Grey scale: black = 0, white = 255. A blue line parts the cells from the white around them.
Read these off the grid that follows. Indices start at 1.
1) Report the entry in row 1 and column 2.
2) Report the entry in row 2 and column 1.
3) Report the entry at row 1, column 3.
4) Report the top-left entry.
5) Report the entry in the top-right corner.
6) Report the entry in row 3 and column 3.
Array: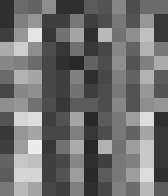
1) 107
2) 47
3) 99
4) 47
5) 107
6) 228

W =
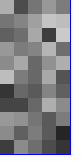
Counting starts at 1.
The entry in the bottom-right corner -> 53
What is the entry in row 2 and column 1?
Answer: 117
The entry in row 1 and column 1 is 174
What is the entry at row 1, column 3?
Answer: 117
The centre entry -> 104
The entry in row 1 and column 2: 76
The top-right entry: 124
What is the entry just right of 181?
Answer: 110
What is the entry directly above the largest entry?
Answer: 189
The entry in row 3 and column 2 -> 110
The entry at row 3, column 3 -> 168
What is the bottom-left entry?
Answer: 61
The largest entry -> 202
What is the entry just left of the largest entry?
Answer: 61
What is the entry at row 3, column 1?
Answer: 96

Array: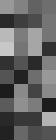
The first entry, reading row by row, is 152
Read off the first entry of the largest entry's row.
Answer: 199
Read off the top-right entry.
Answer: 110
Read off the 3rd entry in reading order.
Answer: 98
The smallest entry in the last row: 34
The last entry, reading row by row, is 84
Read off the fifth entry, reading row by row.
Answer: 41
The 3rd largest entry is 179
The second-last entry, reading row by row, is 76

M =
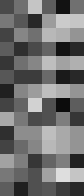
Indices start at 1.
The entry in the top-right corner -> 112
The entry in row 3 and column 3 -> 112
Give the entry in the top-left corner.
74
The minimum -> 12
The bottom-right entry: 40
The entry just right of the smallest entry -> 93
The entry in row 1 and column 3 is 197
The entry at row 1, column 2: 112
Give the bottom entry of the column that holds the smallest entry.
60
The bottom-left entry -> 93
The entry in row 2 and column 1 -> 120
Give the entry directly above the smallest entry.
176
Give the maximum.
222
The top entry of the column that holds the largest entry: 18
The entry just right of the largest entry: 197

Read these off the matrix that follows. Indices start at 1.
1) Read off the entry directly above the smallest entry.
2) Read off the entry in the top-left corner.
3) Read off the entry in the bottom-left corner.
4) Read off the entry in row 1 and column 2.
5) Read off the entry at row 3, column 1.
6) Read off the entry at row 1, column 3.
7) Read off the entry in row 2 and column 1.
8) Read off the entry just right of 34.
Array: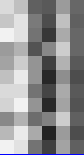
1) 129
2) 218
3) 242
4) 192
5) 242
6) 96
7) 198
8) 155

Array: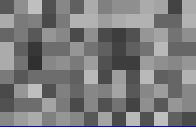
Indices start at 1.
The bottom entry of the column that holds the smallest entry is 171
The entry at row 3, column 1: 102
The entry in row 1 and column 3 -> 191
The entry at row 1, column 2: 143
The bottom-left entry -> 135
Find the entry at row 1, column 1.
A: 88
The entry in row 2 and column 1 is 171
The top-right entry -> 171
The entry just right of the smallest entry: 135
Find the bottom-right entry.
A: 74
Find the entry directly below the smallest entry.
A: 109
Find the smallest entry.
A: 48
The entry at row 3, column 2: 122
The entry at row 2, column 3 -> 128

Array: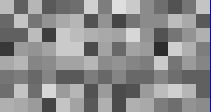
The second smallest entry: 56
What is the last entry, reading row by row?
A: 139
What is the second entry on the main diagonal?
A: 196
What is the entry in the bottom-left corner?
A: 176
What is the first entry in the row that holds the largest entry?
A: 188
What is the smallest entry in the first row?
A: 82
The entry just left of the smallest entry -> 155
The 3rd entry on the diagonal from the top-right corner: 117
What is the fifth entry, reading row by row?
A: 104
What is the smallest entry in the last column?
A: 89
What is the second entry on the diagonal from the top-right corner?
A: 169
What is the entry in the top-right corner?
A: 196
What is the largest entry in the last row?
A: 196
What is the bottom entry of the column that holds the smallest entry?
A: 125
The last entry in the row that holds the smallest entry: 125
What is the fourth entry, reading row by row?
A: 89
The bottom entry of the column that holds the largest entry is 75
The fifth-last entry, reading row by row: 169
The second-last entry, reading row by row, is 147
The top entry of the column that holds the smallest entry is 110
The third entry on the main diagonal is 188
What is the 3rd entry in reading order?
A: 182
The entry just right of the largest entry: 202

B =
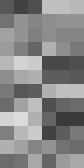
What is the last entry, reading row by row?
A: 168
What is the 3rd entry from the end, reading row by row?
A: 101
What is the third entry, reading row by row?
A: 79
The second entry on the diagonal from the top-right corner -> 147
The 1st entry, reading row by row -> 87
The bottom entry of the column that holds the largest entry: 114
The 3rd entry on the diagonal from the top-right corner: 141
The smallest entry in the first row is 66
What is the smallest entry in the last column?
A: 58
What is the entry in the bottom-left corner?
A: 107
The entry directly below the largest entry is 184
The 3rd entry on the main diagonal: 127
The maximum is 219
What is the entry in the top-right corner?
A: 184
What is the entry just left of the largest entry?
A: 211
